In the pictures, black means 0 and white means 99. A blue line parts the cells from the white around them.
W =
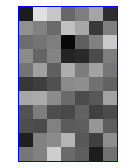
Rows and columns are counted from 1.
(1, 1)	11
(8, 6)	25
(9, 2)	29
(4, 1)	54
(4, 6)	29
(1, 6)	64
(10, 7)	55
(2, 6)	22
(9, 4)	35
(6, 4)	54
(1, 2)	87
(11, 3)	80
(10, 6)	25
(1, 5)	49
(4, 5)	16
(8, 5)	38
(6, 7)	38
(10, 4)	70
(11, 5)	36
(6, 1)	21
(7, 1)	65
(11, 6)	11
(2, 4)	75
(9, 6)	58

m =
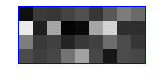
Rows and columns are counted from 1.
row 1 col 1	6
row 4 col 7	9
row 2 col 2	12
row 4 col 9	27
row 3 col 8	29
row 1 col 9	41
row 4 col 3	27
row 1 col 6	21
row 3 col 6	25
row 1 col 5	31
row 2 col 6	64

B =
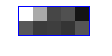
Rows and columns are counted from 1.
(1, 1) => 99
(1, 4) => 31
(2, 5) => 33

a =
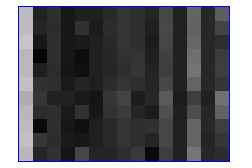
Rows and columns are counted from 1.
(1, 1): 73
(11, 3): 19
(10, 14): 14
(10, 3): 17
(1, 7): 16
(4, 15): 23
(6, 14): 15
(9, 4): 9
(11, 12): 13
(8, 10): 11
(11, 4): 8
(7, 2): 21
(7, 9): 11
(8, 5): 19
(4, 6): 13
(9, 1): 73
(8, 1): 71
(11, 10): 4
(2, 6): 11
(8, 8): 23
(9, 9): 18
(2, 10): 12
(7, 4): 13
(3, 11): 27
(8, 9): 14
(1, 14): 15
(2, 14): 15
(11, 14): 15
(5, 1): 72
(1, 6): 12
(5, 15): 24
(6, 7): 17
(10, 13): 39
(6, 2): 19

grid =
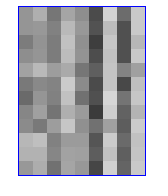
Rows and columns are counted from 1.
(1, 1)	58
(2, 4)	72
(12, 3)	44
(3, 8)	31
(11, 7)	75
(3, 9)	71
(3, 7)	77
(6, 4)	79
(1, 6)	29
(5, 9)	62
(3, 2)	57
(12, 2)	67
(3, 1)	48
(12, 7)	81
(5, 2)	72
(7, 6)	31
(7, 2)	58
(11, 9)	76
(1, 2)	68
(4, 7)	75
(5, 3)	61
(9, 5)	56
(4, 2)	58
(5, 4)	66
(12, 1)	59
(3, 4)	75
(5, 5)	46
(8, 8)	38
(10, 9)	75
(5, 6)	37
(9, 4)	77
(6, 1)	47
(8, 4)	68
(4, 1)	55

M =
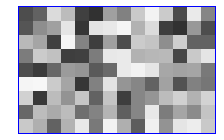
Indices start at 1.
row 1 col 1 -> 30
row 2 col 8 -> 95
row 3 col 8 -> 30
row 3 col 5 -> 51
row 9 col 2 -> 68
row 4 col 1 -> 48
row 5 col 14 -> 47
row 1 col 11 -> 79
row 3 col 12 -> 80
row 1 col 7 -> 62
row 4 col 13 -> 78
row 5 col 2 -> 23
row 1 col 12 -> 29
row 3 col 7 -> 62
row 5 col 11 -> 65
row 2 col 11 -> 24
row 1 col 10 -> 94
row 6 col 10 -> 38
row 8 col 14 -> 76
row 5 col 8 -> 91
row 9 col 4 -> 69
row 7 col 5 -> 77
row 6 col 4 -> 64
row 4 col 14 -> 89
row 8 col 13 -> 54
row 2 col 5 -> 21
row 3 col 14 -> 38
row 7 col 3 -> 73
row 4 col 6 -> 48
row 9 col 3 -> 38
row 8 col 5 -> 43
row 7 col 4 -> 57
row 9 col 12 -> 89
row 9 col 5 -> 90

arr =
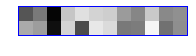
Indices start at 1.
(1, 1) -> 33
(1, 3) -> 2
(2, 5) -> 29
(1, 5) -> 87
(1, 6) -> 82
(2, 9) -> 48
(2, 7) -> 85
